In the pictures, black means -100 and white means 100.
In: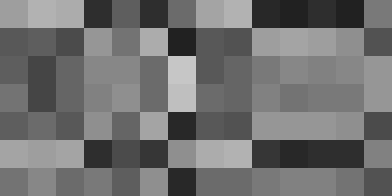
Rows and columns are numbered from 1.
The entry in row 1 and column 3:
35
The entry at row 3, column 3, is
-21
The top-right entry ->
-5
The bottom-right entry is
-36
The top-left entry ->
24
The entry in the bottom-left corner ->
-10
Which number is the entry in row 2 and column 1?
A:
-31
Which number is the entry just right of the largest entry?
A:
-31
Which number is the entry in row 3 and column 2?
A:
-46
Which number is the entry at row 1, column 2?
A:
40
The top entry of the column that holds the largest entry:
-16
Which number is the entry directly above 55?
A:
-74
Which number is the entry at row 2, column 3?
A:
-41

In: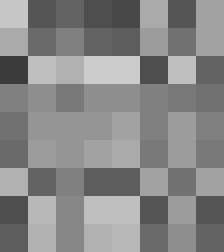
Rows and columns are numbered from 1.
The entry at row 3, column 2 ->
50
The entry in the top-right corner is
27
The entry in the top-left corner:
55
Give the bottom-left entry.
-27
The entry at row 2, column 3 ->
0
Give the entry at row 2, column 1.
33
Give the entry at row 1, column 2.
-33
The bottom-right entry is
-22
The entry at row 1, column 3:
-22

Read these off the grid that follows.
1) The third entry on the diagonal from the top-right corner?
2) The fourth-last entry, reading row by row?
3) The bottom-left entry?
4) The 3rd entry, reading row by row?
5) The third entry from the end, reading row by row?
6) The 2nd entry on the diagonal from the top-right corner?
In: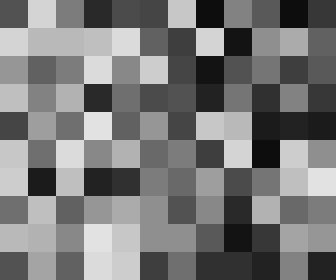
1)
-8
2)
-62
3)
-36
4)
-3
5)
-73
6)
34

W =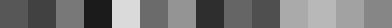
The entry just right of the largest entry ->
-16
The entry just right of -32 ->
-49

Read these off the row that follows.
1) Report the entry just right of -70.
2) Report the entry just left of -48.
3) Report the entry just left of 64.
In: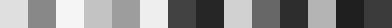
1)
64
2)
87
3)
-70

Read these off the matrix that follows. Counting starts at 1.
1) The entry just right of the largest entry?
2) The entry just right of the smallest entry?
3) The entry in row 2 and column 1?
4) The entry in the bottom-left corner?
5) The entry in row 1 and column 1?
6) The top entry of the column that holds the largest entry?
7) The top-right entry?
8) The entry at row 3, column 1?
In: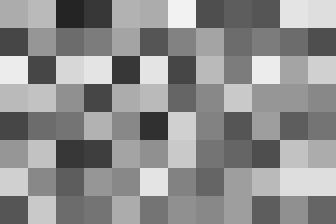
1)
-39
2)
-57
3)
-45
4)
-33
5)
35
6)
90
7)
74
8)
85

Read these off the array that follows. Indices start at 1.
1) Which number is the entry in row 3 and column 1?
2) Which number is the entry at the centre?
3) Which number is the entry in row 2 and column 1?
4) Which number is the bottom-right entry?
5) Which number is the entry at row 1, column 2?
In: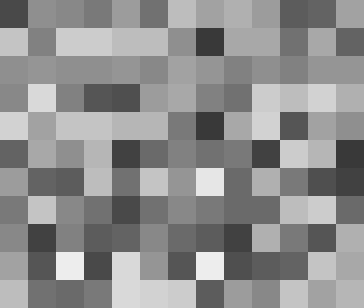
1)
12
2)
1
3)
54
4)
43
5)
12

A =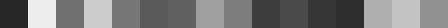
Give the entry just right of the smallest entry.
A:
86
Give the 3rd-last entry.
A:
37
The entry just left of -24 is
-30
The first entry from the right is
14
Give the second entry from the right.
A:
54

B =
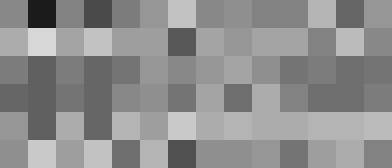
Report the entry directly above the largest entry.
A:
-79
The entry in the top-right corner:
18
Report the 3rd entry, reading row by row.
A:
2
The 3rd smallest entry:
-37
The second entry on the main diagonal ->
69
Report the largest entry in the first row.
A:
52
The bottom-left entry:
12
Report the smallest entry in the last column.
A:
-9
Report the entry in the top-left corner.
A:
7
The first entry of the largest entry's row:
35
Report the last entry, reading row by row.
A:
2
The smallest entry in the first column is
-20
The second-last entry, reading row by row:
35
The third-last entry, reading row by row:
24
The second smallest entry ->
-42
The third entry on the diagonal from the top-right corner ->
-3

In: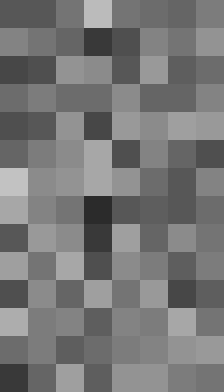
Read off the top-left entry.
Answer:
-32
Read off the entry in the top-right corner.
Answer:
-3
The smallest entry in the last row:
-55
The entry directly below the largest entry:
31
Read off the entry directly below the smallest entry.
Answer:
-55
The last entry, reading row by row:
-9
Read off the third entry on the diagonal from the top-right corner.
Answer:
20
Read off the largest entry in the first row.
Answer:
47
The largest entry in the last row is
25
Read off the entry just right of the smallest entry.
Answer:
-32
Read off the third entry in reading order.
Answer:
-9
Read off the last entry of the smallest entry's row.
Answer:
-15
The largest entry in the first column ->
52
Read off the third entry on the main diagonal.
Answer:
15
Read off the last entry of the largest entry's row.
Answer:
3
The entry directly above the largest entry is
-21
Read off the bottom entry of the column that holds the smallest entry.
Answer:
-26
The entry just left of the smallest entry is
-9
